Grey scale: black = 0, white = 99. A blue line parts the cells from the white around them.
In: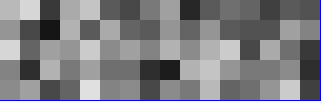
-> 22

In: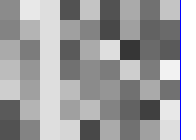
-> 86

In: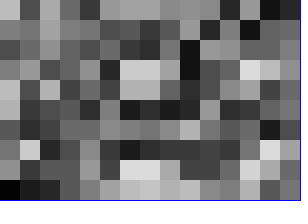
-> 66

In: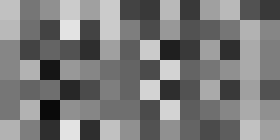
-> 56

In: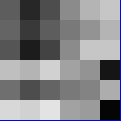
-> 30

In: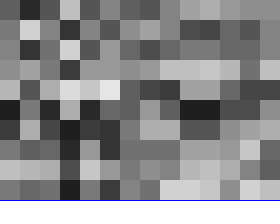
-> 33

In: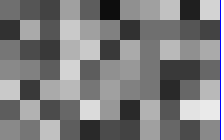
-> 26

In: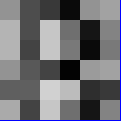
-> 22
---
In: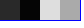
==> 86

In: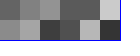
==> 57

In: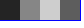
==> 80

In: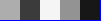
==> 95

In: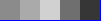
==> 81

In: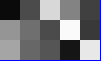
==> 84

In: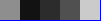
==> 17
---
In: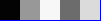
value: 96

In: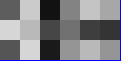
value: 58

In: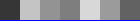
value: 84

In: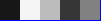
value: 73

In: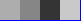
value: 52

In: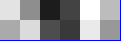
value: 22

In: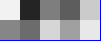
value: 83
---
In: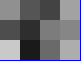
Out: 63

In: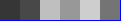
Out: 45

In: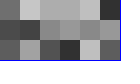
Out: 19

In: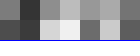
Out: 45

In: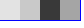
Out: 64

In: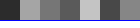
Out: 52

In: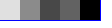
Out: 0

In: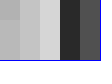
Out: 31
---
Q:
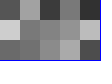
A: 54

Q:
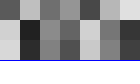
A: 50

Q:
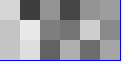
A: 38

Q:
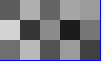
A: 32

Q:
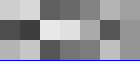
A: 33

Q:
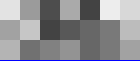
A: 50
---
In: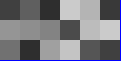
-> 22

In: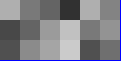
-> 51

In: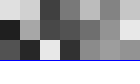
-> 77

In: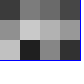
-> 27

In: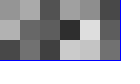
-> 28

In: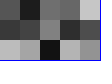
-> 77

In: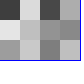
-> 67

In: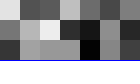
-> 49

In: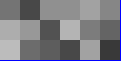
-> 52

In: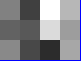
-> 71
